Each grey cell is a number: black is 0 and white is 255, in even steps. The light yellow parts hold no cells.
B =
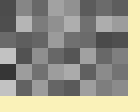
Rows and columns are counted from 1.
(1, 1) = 76
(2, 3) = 124
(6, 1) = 194
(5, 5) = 171
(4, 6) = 161
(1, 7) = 107
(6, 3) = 155
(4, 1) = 194
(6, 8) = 139
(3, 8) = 79
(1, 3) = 104
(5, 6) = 96
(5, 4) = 157
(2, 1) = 78

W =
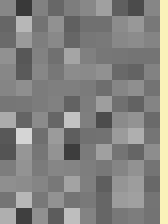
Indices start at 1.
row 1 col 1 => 135
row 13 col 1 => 116
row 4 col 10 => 116
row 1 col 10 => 134
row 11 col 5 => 132
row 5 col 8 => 105
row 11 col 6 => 126
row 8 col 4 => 102
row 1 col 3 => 129
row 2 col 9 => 152
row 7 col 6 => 125
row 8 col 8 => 139
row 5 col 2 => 90
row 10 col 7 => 160
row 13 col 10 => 116
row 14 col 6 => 131
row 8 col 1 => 171
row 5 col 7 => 145
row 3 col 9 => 140
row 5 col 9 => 99
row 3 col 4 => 137
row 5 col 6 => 138
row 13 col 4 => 146
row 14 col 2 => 63
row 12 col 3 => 133
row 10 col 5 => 61
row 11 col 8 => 133
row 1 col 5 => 125
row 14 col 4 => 92
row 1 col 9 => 75
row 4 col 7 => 119
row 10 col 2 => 150
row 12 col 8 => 149
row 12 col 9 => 157

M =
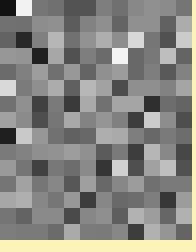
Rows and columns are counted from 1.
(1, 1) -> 18
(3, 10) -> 118
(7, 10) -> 46
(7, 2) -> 144
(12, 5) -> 87
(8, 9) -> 61
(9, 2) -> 201
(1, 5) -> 82
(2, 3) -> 141
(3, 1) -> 98
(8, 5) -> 168
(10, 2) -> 129
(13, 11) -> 55
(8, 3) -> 77
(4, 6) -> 127
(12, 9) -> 155
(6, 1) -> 217
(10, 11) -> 136
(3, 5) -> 113
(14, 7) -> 143
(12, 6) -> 159
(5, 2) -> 128
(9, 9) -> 127
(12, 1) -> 117
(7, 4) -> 121
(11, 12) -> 81
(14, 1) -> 116
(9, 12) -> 108
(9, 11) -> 122
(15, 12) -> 100
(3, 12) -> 202
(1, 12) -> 117
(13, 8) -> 106
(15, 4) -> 107
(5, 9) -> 104

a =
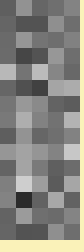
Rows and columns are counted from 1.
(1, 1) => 95
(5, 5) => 104
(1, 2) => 146
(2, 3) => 83
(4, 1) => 107
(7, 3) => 138
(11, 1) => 100
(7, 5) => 92
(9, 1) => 94
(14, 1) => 99
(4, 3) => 83
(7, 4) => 99
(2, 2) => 83
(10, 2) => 163
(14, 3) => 111
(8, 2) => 174
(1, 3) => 102
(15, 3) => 84
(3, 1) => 106
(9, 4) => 111
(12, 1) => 127
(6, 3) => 65

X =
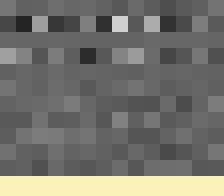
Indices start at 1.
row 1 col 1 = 118
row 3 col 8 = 100
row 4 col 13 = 119
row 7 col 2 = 104
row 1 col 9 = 106
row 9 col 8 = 103
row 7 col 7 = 93
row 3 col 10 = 105
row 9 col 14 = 93
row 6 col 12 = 98
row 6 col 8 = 106
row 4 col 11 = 70
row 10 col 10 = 93
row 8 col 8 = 129
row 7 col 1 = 99
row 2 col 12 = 74
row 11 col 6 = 87
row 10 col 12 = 85
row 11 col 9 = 87
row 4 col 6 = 44
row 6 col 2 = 103
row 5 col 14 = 98
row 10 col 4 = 111
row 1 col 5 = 103
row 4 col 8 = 132
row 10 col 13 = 96
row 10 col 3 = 94
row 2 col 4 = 55
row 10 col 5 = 99
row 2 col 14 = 90
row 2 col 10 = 172
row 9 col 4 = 122
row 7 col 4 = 111
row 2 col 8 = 208
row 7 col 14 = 124

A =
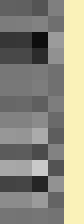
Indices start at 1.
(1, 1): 97
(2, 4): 111
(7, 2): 105
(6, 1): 120
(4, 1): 72
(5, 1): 119
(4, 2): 72
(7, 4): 125
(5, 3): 122
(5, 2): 119
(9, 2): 149
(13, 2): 140
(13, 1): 140
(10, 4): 130
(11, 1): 168
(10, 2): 92
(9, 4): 93

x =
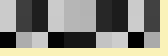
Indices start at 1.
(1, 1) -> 203
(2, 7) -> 39
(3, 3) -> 202
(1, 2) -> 62
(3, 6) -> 23
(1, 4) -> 203
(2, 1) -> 203
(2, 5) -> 182
